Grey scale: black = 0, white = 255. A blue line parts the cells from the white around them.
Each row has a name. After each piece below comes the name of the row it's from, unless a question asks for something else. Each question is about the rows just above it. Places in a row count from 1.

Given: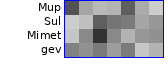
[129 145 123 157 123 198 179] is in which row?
gev
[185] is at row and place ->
Mup, 3
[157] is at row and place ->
gev, 4
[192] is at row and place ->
Sul, 2
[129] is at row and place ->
gev, 1

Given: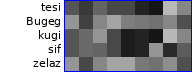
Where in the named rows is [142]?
zelaz, 8
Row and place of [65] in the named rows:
Bugeg, 2
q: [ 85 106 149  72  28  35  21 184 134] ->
kugi
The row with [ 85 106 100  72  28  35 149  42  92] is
sif

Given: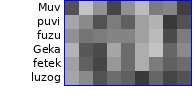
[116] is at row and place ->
fuzu, 2
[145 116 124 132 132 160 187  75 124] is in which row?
fuzu
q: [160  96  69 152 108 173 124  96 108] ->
fetek
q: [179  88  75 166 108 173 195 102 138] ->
Geka
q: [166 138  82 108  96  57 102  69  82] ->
luzog
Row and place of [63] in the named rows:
Muv, 9
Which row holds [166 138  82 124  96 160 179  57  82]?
puvi

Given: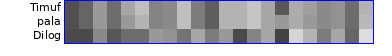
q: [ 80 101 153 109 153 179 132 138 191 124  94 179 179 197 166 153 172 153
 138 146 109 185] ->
pala
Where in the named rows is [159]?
Timuf, 18
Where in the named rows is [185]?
pala, 22

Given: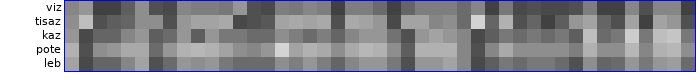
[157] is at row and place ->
leb, 44
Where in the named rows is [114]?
kaz, 24
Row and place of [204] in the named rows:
kaz, 41
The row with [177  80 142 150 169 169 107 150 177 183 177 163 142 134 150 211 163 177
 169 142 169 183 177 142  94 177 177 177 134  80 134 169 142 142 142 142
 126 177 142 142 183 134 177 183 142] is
pote
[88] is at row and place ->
tisaz, 15
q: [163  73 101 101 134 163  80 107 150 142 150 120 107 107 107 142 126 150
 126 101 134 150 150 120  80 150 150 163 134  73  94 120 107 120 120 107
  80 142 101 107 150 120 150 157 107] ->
leb

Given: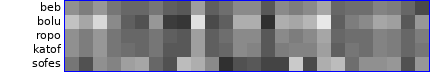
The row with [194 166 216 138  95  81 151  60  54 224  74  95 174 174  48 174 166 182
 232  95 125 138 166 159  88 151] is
bolu
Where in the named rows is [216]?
bolu, 3
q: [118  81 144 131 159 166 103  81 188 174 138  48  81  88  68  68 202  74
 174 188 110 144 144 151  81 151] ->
sofes

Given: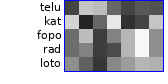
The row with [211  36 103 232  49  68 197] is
kat
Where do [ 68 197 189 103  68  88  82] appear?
telu
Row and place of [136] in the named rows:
loto, 4
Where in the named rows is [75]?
rad, 4
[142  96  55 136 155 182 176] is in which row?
loto
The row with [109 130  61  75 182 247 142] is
rad
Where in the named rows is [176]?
loto, 7

